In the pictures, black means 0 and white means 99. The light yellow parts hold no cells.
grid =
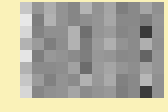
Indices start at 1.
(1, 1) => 77
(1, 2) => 58
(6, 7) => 60
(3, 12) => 57
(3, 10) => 54
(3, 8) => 60
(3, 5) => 69
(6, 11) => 63
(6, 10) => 55
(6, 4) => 55
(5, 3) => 59
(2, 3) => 69
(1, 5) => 52
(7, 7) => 59
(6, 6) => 42
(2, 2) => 49
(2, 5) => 52
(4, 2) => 60
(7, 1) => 77
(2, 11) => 49
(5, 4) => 57
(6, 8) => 64
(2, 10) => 53
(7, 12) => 56
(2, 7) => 58
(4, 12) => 56
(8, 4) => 57
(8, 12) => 56

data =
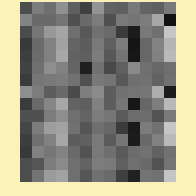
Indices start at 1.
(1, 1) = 30
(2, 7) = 48
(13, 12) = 38
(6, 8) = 28
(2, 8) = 31
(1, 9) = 37
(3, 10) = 11
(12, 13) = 72
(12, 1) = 24
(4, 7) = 47
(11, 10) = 10
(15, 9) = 25
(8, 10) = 45
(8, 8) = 36
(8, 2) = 48
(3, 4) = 64
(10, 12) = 32
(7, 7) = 47
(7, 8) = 45
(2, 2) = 41
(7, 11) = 44
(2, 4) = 45
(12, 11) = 41
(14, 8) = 47
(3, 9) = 23
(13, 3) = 46
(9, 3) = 52
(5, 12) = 50
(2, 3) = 41
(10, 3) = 48
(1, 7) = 57
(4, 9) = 48
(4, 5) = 39
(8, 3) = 36
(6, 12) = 40
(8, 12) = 67
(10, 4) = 55

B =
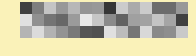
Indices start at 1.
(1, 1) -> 25
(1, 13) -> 42
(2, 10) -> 62
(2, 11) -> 63
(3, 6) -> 33
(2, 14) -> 25
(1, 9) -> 79
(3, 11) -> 84
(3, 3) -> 69
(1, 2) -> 49
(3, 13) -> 55
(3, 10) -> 46

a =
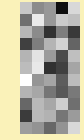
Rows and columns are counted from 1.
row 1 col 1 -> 77
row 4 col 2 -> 49
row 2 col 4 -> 79
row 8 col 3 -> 46
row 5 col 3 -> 60
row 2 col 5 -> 74
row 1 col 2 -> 54
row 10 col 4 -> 46
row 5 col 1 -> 70
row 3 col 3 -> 19
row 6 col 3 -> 19
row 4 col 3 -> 70
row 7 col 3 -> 64
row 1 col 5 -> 84
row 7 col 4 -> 36
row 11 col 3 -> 40
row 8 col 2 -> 65

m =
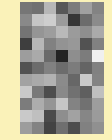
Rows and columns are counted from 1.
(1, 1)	46
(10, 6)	52
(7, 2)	66
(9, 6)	44
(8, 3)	30
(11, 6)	50
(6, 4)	42
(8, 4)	53
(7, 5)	40
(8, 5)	44
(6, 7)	50
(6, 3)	50
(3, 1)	45
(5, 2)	66
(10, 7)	60
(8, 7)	74
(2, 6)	42
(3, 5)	60
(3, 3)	61
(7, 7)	51
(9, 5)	51
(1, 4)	34
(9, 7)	61

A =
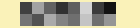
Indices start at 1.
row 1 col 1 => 25
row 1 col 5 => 37
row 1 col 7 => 23

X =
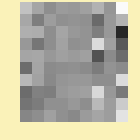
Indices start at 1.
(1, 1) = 75
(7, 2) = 63
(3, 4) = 64
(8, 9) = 47
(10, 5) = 53
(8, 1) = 42
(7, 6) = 59
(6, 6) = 54
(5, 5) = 60
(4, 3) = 55
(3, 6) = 57
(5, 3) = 59
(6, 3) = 54
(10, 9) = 88
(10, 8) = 61
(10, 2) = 55
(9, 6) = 55
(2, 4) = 56
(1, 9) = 97
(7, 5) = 59
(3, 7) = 49
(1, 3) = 55
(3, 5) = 59
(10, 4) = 56
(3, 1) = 68
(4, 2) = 46
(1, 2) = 64
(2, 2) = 49

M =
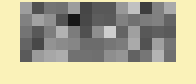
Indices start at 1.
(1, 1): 61
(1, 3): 45
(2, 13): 39
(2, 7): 36
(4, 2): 28
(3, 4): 69
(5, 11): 46
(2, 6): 28
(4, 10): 66
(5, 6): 44
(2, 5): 9
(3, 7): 55
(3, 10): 62
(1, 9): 59
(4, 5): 52
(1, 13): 66
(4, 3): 57
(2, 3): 56
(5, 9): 58
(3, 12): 37
